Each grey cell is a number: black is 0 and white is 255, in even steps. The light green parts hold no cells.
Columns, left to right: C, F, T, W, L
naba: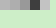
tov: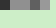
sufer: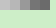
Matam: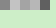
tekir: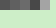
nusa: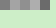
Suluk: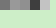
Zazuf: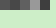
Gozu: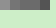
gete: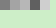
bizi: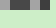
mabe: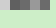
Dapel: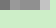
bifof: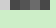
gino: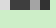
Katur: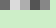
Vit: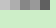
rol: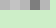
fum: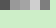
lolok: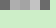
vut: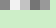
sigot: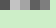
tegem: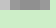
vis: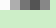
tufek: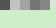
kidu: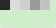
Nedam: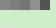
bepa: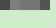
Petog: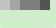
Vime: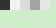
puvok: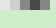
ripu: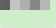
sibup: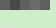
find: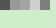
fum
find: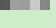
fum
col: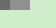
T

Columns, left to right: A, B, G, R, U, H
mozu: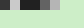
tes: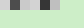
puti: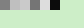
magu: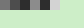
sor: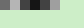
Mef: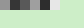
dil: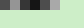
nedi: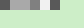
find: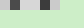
tes
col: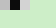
H
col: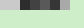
G
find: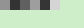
Mef

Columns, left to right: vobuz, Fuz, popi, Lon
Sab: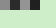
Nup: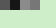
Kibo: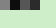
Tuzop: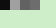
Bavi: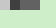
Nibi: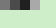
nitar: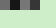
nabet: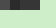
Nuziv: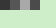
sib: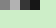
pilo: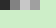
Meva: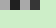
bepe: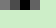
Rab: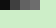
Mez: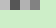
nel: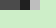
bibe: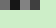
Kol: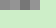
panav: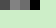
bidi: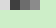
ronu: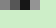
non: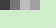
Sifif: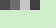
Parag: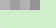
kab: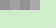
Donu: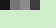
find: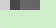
Bavi
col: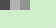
vobuz

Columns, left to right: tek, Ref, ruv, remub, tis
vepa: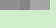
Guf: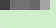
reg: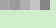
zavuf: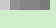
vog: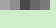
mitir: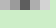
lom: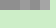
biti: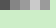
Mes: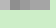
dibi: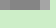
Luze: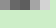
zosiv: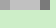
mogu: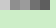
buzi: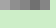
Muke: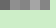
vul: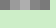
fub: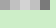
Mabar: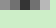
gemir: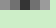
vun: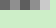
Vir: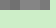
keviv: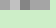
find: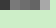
Guf
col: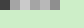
tek
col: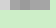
tis
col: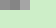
remub
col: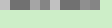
remub

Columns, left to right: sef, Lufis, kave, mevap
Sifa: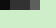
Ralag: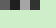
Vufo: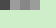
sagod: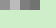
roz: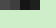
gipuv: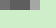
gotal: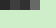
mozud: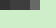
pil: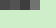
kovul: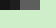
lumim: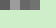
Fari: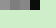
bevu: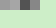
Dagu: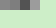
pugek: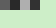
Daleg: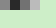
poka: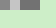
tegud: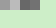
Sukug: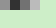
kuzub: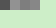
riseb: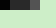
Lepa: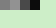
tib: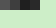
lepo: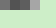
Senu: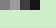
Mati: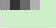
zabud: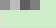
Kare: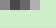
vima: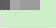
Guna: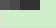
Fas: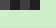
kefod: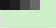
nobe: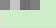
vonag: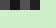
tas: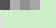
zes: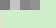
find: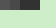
Guna
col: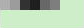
mevap
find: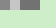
poka
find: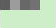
lumim
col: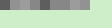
sef
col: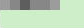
sef
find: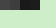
roz

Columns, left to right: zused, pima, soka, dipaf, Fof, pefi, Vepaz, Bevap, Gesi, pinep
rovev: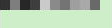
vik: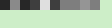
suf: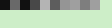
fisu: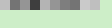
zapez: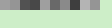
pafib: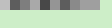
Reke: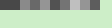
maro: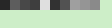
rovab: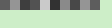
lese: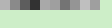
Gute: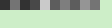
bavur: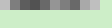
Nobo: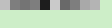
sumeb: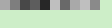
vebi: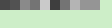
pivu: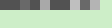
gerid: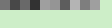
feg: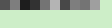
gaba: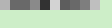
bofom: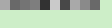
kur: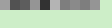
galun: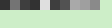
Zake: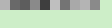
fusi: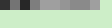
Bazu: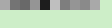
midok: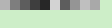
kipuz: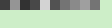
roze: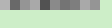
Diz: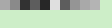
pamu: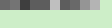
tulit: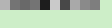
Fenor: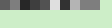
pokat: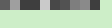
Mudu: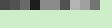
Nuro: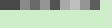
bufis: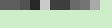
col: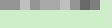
Gesi
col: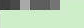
dipaf
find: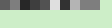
Fenor
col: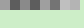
pinep
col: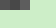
pima
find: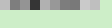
fisu
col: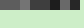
dipaf

